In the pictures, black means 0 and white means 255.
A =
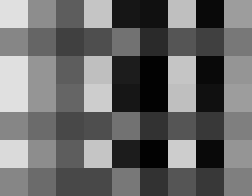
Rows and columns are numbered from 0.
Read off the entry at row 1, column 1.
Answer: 101
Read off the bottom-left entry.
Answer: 134
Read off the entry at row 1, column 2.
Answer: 64
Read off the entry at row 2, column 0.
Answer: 224
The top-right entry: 157
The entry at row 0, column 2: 93
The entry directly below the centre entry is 114
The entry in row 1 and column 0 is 134
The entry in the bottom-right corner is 127
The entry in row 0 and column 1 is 141
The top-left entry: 224
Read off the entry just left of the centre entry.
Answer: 205

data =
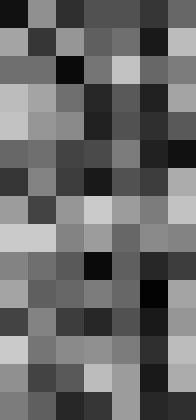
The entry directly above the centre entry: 25
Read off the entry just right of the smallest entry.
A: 164
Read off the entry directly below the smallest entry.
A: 25
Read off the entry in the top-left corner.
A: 17
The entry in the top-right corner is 103
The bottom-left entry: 124
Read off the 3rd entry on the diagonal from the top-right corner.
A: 194
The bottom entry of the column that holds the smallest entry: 39
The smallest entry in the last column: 17
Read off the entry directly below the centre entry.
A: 156
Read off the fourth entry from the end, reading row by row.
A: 54
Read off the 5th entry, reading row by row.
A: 81
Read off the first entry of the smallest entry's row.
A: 164
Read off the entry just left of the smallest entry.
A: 103
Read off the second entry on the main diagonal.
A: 54
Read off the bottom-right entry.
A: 47
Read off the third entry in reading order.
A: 47
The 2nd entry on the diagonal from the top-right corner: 25
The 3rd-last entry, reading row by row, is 156
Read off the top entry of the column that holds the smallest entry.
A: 54
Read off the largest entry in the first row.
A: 144

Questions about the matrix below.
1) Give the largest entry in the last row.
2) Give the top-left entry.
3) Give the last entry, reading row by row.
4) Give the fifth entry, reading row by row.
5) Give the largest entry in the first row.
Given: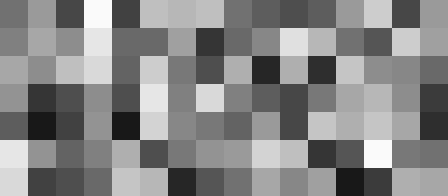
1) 217
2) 113
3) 167
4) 65
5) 250

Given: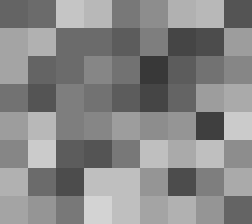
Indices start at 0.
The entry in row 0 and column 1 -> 107
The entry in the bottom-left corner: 164
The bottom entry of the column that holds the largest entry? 211
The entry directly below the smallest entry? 69
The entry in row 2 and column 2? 107
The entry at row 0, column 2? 197
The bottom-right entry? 100
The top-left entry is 100
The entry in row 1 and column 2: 107
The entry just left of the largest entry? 120
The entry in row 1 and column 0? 164
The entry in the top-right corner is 84
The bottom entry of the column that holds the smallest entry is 164
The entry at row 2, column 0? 164
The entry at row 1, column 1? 177
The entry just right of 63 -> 203

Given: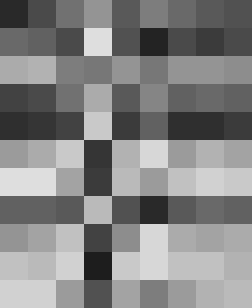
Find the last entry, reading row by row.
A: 186
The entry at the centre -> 178
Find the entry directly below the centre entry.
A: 186
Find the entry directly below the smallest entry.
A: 81
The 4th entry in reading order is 148
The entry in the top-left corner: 41
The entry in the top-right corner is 81
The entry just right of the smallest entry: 201
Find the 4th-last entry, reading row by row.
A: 125
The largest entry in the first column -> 222
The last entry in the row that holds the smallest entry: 178
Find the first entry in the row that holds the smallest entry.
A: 193
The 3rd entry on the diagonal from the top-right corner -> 148
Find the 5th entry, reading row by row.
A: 89
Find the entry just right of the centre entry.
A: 215
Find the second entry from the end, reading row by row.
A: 178
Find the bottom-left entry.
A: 209
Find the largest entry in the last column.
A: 201
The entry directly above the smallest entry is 66
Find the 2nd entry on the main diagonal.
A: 97
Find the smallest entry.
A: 29

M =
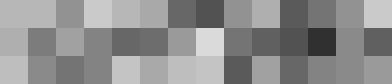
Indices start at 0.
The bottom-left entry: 190
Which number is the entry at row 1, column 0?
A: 175
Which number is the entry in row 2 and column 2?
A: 116
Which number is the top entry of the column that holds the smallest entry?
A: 116
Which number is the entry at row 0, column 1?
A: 183
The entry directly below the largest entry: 196
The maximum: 218
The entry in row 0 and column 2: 146
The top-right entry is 202
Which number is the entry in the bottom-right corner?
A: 154
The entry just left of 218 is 154
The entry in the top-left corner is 183
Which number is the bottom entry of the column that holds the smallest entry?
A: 131
